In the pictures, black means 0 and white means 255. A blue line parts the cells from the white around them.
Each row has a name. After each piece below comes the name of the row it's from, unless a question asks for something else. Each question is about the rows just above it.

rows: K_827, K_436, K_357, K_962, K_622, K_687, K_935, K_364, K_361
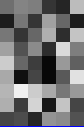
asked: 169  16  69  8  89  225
K_687
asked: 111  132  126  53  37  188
K_827

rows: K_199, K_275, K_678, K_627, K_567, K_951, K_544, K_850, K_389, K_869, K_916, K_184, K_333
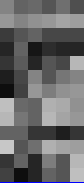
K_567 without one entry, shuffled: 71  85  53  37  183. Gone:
91
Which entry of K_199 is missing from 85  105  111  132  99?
79
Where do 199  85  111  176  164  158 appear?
K_916
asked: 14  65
K_544
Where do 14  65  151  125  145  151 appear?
K_544
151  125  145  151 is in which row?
K_544
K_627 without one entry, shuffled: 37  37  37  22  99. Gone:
45

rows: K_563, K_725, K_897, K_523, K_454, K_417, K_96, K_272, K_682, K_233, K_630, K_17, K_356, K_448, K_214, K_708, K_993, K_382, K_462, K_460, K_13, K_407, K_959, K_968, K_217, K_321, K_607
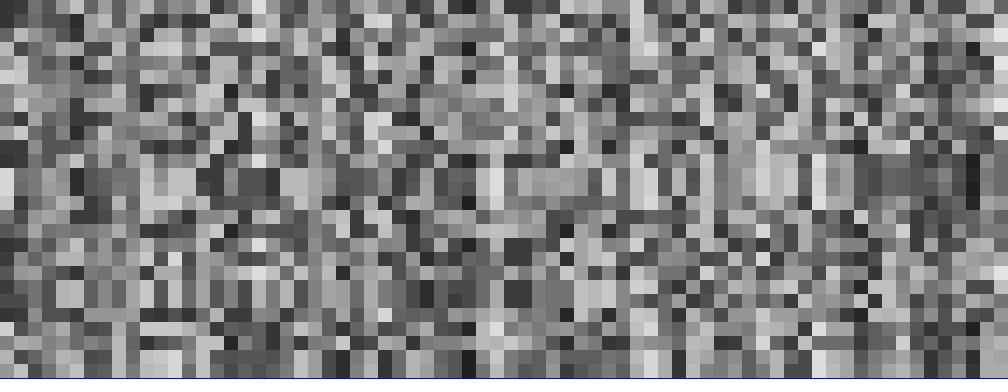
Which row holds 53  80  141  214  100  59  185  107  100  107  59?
K_96
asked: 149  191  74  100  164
K_417
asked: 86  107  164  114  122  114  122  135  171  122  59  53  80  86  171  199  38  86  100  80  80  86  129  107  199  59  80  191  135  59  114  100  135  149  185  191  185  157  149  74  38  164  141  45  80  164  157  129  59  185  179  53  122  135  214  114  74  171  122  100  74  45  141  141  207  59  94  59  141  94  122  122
K_993
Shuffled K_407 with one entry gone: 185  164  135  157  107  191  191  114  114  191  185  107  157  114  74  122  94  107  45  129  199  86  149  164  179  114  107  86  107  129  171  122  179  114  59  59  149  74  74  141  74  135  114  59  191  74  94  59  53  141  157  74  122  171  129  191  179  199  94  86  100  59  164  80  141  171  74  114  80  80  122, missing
67

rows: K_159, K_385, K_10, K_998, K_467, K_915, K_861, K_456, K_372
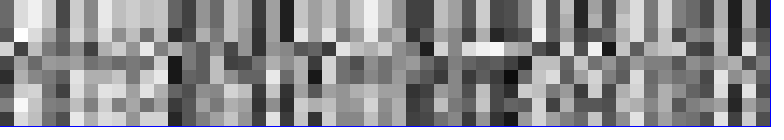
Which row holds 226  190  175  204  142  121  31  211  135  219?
K_998
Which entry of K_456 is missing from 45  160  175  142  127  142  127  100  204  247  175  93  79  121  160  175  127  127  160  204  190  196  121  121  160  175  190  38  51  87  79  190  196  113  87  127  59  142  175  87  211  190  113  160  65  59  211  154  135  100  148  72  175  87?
167
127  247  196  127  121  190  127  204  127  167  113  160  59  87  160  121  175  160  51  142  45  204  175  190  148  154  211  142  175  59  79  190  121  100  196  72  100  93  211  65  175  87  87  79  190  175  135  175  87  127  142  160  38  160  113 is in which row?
K_456
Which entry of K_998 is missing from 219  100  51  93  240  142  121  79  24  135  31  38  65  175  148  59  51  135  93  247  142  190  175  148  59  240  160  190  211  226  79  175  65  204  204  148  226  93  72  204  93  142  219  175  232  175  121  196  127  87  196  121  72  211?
182

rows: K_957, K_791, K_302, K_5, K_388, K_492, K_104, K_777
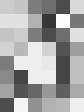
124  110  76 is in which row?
K_957
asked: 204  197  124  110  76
K_957
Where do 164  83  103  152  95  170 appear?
K_104
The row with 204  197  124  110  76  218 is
K_957
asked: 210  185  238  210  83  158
K_5
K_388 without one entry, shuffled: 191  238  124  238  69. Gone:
232

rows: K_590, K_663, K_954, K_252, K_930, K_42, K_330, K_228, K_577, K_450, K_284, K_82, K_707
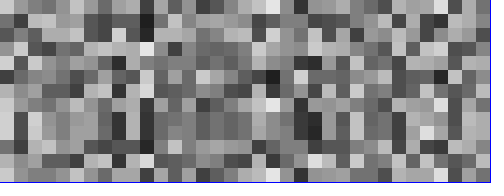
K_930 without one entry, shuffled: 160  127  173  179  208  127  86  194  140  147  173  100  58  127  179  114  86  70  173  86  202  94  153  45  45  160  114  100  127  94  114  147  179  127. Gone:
120
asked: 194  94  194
K_252
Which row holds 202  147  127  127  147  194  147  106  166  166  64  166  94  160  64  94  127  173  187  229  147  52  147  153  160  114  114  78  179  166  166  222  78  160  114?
K_707
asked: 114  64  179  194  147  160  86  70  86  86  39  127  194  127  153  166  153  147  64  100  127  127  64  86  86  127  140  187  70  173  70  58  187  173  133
K_284
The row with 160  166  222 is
K_590
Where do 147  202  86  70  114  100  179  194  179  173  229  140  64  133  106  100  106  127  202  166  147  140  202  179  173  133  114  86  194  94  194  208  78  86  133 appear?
K_252

